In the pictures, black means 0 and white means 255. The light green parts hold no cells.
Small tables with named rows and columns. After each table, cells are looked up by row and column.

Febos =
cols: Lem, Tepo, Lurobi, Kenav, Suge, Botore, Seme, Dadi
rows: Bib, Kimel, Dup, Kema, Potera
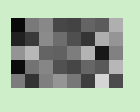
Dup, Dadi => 129
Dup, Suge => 125
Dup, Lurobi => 100
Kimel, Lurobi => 139
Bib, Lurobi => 136
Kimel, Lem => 33
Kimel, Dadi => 149
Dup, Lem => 148
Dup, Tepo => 183
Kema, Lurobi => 134
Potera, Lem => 124
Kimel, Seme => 174
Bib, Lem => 9
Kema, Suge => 70
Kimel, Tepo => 58
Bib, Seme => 91

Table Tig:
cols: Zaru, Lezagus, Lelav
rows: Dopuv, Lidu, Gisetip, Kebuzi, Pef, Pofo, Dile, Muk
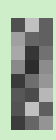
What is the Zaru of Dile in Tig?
83
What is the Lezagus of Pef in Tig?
110
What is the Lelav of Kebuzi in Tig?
140
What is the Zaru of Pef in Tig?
58
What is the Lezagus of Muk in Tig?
102
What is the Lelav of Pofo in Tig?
183
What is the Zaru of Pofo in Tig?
87
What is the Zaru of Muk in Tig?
60
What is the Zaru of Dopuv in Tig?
80
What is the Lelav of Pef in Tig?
150
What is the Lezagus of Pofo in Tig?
75
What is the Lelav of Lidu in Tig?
96
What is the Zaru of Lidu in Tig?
160

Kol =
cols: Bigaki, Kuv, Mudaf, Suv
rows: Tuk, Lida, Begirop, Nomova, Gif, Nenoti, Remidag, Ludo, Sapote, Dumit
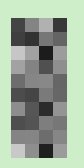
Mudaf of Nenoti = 122
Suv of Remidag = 148
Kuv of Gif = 134
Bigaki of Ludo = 78
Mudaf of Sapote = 109
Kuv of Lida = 50

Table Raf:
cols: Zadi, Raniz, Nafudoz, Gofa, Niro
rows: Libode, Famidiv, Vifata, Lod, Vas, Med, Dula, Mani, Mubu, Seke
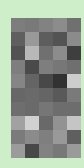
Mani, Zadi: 161
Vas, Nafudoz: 72
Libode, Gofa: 140
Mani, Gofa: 146
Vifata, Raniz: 184
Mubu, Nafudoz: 127
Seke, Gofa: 120
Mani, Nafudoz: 105
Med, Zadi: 103
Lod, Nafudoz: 126
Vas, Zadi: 133
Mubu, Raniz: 139
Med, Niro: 122
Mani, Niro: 197
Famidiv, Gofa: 83
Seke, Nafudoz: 130
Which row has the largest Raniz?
Mani

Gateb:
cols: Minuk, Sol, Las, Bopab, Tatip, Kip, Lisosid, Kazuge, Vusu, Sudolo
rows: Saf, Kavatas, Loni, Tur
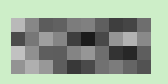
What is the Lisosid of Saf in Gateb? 95
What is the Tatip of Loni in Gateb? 132
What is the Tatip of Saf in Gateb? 124
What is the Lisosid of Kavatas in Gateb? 72
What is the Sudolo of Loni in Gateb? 94
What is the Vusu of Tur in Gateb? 101
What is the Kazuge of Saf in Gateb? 62
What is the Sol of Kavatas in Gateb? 119
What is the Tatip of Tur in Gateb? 56
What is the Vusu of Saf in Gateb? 69
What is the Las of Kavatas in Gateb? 159
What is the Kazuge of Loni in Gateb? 51
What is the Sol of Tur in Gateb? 175
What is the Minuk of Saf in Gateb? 185
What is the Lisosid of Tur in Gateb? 113
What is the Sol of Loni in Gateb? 144
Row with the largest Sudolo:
Kavatas

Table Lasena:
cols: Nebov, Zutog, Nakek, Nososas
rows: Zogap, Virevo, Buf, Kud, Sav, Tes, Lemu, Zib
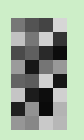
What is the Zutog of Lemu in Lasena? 146
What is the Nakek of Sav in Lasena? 208
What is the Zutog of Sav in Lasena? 92
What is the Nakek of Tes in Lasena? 13
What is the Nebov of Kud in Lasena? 155
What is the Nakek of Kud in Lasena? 117
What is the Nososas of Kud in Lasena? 152
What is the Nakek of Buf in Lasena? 41
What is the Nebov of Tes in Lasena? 197
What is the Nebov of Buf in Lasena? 74
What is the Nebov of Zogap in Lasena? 119
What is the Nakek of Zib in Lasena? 201
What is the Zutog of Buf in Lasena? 95
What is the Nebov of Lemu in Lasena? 31
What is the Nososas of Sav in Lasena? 22
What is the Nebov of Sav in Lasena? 99
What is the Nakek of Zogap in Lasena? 68
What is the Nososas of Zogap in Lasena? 214
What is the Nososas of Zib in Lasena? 183

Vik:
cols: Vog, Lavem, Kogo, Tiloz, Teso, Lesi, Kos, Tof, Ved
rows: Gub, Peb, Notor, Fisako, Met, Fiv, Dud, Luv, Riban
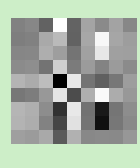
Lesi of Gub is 164
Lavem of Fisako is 142
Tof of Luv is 119
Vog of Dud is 181
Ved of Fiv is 152
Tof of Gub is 163
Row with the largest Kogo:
Met

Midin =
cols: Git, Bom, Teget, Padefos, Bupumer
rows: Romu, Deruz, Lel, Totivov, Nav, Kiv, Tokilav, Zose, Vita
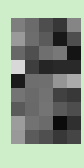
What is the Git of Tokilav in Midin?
90
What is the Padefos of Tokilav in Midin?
90
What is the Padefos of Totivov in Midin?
41
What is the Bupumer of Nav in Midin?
171
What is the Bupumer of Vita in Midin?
69
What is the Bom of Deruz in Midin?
109
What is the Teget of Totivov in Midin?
37
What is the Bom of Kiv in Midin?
106
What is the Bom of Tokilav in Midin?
105
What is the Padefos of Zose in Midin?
11
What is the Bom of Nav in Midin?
110
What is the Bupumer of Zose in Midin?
47
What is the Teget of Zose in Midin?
107
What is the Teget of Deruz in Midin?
90
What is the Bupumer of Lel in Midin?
20
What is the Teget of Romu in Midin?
78
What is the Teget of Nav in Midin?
111
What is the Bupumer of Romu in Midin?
133
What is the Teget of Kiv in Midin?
114

